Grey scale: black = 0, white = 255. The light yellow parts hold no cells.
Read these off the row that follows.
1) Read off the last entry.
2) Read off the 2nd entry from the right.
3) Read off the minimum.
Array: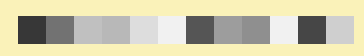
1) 207
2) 70
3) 55

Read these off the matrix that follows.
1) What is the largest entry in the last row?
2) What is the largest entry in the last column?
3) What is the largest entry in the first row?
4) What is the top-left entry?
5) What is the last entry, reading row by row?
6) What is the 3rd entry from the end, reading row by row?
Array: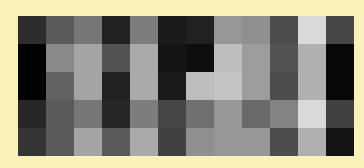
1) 176
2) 71
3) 217
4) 45
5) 20
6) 77
